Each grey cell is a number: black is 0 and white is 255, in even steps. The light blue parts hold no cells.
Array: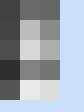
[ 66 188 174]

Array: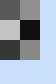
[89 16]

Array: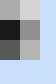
[172 143]

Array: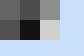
[100  19]

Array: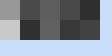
[152  49]

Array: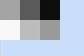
[164 188]

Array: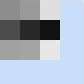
[141  41 231]

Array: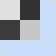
[224 198]

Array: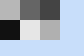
[183 230]
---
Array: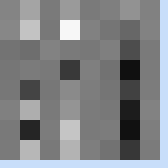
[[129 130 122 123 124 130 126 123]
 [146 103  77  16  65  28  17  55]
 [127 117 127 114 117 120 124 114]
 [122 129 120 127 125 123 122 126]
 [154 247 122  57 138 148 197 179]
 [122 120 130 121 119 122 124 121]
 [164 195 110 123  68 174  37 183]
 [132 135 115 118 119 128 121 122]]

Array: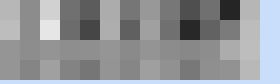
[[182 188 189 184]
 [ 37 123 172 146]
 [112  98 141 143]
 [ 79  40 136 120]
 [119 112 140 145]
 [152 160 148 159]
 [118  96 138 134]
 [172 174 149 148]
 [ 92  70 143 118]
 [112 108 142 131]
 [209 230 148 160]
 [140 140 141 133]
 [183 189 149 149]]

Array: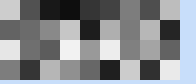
[[189  37  98 234]
 [ 78 183 164  48]
 [125 123 128 204]
 [ 66 175 237  31]
 [ 53  29 153 103]
 [ 14 198 242 144]
 [ 24 137  92 182]
 [ 81 107 111  53]
 [205  99 230 125]]

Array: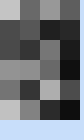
[[ 94  40  27  16  76  14]
 [152  32 118 105 174  43]
 [105  87  53 143  53 130]
 [196  75  74 147 116 193]]

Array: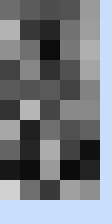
[[154 157 175 164 130 136  97  17  35 142]
 [ 82 114 120  81  66 137  80  65  11 160]
 [ 78  37  12  49  89  69 111 172 154  57]
 [ 91  55 112 135  83 182  32  37  13 110]
 [109 179 144  66  90  51 167 100  24 209]]

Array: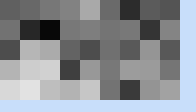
[[ 84 132  88 117 162]
 [ 91  52 149 155 148]
 [ 44 120  89 156  58]
 [106 116 112 120 115]
 [169 126  77 152 198]
 [130 120  99  63 179]
 [119   8 171 209 190]
 [104  39 182 205 226]
 [ 96 114  77 180 216]]

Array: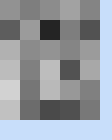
[[132  82 155 168 128 120]
 [162 126 133  82 152  80]
 [140  36 147 189 185  74]
 [126 155 139 128 118 108]
 [146  93 177 188 210 193]]
